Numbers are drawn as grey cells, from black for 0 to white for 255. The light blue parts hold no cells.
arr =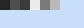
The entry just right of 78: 59
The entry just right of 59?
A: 236

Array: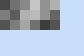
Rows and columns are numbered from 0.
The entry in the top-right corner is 177
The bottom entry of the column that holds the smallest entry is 61
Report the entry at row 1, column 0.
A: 125
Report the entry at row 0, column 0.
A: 72
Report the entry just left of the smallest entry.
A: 113

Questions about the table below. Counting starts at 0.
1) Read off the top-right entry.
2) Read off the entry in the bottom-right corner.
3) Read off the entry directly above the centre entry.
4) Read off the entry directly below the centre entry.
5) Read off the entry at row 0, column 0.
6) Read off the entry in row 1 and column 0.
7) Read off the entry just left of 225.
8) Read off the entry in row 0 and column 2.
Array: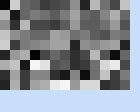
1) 195
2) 92
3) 153
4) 81
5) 4
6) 184
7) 245
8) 103

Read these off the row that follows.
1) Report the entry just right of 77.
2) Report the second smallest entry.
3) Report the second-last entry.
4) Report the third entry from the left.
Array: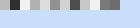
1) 199
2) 77
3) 121
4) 241

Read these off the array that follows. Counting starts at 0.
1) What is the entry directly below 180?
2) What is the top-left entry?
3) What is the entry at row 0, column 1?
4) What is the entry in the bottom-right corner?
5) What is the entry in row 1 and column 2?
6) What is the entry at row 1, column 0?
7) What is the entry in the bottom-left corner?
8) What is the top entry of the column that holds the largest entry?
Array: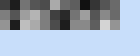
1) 170
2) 64
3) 29
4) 148
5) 158
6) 126
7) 148
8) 85

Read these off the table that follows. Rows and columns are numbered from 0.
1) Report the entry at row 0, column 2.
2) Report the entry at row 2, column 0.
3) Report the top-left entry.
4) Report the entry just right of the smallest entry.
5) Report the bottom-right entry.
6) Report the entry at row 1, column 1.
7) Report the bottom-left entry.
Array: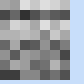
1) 222
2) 157
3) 168
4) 81
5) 81
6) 103
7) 61

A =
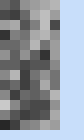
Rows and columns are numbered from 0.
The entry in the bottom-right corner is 157
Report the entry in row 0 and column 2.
145
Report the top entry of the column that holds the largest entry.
105
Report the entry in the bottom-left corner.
39
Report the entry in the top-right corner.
181
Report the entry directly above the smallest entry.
127
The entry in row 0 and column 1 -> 85
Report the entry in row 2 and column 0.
157
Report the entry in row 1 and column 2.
105
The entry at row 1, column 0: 73
